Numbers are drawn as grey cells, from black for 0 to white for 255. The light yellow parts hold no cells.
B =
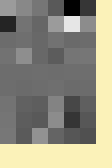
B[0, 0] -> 155
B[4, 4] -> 110
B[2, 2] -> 104
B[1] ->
[36, 115, 102, 155, 230, 140]
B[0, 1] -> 136
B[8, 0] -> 119
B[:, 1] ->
[136, 115, 111, 142, 109, 107, 97, 93, 90]
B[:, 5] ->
[54, 140, 108, 118, 110, 108, 95, 87, 80]
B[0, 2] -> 118
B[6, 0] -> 115
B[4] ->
[109, 109, 110, 109, 110, 110]
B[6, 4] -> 71
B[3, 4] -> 117

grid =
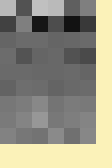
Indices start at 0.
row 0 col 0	185
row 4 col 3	104
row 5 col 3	100
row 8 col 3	138
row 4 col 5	101
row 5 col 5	107
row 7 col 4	126
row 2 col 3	101
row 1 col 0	65
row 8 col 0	130
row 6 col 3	116
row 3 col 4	82
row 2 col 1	107
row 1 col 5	57
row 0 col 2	192
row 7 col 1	132
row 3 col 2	101

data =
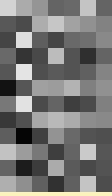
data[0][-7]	211
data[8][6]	80
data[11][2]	96
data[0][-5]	149
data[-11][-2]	144
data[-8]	[86, 228, 79, 89, 83, 96, 132]
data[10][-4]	171
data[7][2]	169
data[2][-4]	69
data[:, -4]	[100, 198, 69, 188, 89, 155, 100, 186, 148, 63, 171, 50]
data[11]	[175, 142, 96, 50, 97, 196, 76]
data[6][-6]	226
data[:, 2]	[149, 173, 94, 72, 79, 159, 74, 169, 65, 120, 59, 96]
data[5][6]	145
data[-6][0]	119
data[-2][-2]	73
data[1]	[87, 74, 173, 198, 162, 144, 130]
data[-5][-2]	141
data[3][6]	101
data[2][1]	222
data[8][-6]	5
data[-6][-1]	128

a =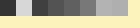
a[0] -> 52
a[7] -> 175
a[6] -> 179
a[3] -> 84

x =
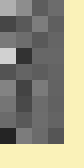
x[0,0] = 175
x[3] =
[209, 50, 103, 103]
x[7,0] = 107
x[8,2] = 107
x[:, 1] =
[141, 89, 109, 50, 100, 67, 73, 89, 124]
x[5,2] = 123
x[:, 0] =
[175, 70, 122, 209, 83, 131, 117, 107, 36]
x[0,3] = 108

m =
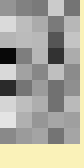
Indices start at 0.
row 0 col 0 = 148
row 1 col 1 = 189
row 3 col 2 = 182
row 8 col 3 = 116
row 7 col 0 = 228
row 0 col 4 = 116
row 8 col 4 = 165
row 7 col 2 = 150
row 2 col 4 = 196
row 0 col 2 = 122
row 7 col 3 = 166
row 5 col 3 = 113
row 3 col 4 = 172

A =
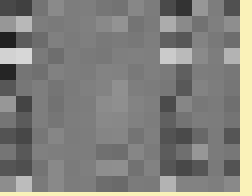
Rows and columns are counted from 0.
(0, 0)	72
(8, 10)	83
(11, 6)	109
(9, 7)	110
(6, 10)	75
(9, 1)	88
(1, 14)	142
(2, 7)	123
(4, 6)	131
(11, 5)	125
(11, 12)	130
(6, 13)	123
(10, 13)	122
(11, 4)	124
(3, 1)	215
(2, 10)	97
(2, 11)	87
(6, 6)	140
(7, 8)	129
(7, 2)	126
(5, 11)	88
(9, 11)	111
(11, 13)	126
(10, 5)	127
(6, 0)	151
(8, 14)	85
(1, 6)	137
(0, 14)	80
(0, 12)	151
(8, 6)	133
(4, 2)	112
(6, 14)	111
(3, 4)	125
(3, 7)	127
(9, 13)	123
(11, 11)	130
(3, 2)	122
